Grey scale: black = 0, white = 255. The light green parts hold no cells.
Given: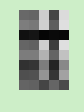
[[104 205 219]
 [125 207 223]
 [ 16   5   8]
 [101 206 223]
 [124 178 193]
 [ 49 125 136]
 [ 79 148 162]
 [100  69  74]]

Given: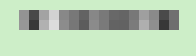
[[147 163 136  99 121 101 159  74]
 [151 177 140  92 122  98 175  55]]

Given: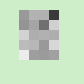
[[153 177]
 [148 112]
 [210 177]
 [187 153]
 [236 155]]

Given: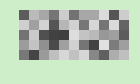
[[ 92 167 204 167 219 205]
 [207 210 182 118 117 100]
 [115  80  62 195 152  92]
 [156 144 160 117 225 159]
 [120 154 215 214  96 191]]

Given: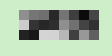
[[143 111 116  11]
 [204  39 143  67]
 [ 34 212 183 152]]

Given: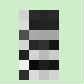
[[209  38]
 [219  34]
 [ 80 164]
 [214  50]
 [ 34 185]
 [239  29]
 [ 47 196]]
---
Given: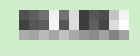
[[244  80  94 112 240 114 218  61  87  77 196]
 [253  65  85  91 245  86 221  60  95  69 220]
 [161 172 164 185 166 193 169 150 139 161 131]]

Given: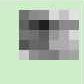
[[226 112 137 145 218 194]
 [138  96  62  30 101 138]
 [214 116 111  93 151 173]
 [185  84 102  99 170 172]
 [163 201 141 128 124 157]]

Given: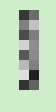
[[108  55]
 [193 127]
 [125  76]
 [143 211]
 [139  88]
 [128 185]
 [ 33 222]
 [ 99  52]]

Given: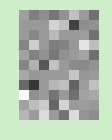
[[112 159 128 142 118 146 192 154]
 [146 154 154 154 211 192  66 141]
 [113 154 135 154 185 154 154 157]
 [190 133 206 154 126 130 151 228]
 [111 162 130 146 119 146 154 164]
 [146 133 178  86 195 154 139 137]
 [154 168 151 154 154 154 197 150]
 [192 105  55 154 182 191  99 156]
 [168 248 144 154 117 154 112 163]
 [154 161 188 202 102 212 154 157]
 [141 181 155 219 154 116 220 147]]

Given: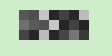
[[188  87  78 197  39  65  39]
 [ 36 110  89  82 199  37  65]
 [ 57  68  37 186  39  70 118]]

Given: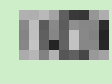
[[174 177 175 185 163  95  57  54 150]
 [ 45 136 190  91 137  92 143 135 134]
 [ 36 132 191  95 134  96 195 136 130]
 [ 39 135 196  98  36  98 194 135 135]
 [163 171 182 130 178  86  96  71 153]]
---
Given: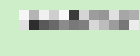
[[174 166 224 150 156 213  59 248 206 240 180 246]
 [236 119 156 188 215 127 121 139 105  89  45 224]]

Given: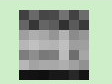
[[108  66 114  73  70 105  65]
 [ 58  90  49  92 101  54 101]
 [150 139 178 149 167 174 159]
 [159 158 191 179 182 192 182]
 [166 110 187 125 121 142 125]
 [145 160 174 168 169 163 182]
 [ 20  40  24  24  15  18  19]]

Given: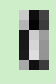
[[ 67  13 202]
 [ 60   3 180]
 [157 204  22]
 [149 213  24]
 [148 222  27]
 [ 60  16 168]]

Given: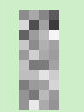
[[ 91 134 168 140]
 [ 59 162  79 216]
 [245 186 156  99]
 [162 176 140 199]
 [157 169 207 154]
 [163 124 122 193]
 [204 226 189 190]
 [213 160 155 126]
 [153 186 120 148]
 [148 171 233 148]]

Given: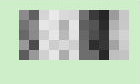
[[199 155  37  59 113 213 217 233 213  96 139]
 [200 178  43  84  95 229 175 223 230 140 115]
 [210 191  53  78 103 226 185 230 206 138 104]
 [204 163  55  46 109 206 216 205 227  75 153]
 [195 191  40 108 110 223 172 230 208 153  93]]

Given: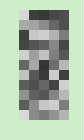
[[ 78  72  56  62 214]
 [ 79 102 140 163 169]
 [124 178 206 198  64]
 [ 70 134  97  85  69]
 [ 87 126 193 159 208]
 [183 109  54 167 102]
 [ 63 205  58  88 193]
 [209  67 102  80  93]
 [183 132  85  96 146]
 [124 205 198 140  93]
 [179 145 122 137 216]]

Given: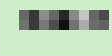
[[ 74 102 196 136  40 103 140  57 103]
 [ 98 108 171 114  16  77 120  58 114]]
